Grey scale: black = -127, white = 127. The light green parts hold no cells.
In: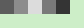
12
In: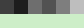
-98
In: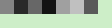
-86
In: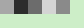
-83
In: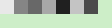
5
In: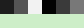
-43
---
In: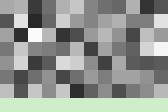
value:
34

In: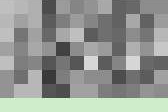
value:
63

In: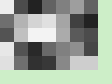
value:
-44

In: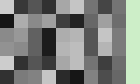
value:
10

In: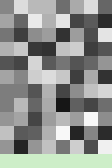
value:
-10
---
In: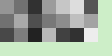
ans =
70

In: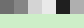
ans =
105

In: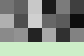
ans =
-100

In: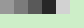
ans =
-38

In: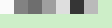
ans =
94

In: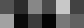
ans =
-53

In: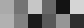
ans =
-24
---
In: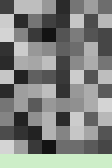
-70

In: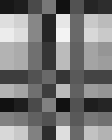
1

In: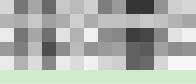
91

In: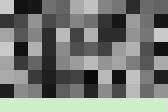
-2

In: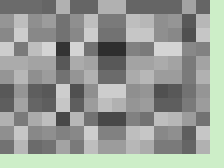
-20
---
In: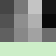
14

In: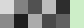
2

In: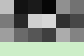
-86

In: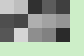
-57

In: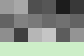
1

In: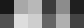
40

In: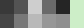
-44
